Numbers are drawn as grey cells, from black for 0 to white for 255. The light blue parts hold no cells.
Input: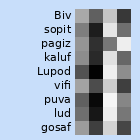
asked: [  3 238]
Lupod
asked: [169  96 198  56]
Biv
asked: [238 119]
lud

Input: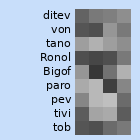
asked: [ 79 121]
Ronol
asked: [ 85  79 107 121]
tob

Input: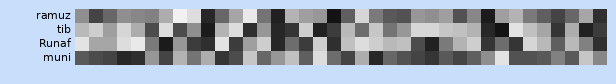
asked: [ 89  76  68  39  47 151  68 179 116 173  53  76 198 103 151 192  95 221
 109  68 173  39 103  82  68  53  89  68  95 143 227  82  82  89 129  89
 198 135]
muni
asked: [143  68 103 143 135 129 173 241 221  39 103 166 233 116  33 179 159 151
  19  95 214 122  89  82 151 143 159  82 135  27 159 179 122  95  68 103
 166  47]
ramuz
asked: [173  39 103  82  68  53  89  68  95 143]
muni

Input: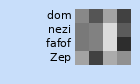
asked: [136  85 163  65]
dom
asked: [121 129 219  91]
nezi
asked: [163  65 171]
Zep
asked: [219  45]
fafof
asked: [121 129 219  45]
fafof

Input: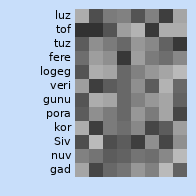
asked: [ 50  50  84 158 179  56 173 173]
tof
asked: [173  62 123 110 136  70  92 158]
kor
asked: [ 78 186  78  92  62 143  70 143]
Siv
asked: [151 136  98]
tuz
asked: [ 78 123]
luz
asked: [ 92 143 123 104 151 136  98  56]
tuz

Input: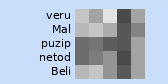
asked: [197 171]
Mal
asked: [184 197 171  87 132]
Mal

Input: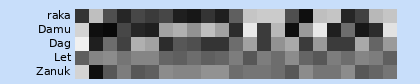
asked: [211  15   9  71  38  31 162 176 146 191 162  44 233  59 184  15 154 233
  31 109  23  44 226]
Damu
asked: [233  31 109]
Damu
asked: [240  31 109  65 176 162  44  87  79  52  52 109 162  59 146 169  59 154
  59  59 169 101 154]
Dag
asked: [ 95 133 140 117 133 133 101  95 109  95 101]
Let

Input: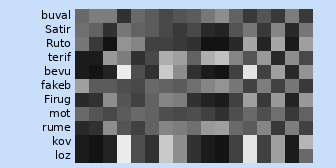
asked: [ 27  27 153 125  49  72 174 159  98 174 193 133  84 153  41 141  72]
terif
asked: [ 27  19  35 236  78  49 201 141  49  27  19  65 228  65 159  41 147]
bevu
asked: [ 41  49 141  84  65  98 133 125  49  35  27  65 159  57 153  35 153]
Firug
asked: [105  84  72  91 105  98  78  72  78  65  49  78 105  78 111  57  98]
mot
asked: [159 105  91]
rume
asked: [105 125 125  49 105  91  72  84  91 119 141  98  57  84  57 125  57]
buval

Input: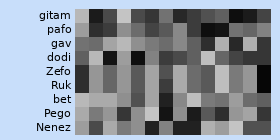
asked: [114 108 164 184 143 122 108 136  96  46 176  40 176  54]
gav
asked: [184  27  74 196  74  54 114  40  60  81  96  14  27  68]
gitam
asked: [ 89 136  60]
pafo
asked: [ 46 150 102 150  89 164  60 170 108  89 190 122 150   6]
Ruk
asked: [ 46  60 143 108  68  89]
pafo

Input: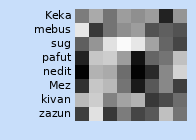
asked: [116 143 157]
mebus
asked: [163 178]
kivan
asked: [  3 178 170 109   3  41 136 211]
nedit
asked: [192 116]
zazun
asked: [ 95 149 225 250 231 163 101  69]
sug
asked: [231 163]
sug

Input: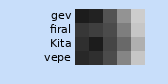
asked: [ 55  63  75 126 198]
firal
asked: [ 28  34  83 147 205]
gev

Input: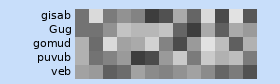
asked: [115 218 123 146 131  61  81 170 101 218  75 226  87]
gisab
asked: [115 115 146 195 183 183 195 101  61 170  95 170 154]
Gug

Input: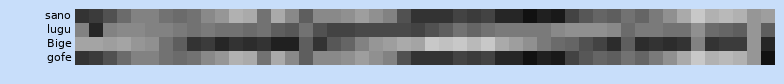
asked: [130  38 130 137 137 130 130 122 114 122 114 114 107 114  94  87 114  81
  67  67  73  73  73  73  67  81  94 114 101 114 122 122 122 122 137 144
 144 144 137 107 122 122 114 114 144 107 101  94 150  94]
lugu
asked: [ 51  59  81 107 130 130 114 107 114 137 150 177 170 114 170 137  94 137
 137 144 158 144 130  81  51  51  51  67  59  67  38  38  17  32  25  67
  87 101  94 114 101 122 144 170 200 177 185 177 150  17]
gofe

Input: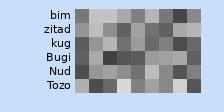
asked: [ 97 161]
zitad
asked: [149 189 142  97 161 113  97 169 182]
zitad

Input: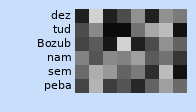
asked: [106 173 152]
sem
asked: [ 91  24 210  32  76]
Bozub
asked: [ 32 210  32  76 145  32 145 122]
dez
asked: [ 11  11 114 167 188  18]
tud
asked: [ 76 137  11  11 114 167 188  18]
tud
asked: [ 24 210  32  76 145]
Bozub
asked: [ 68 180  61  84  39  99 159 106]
peba

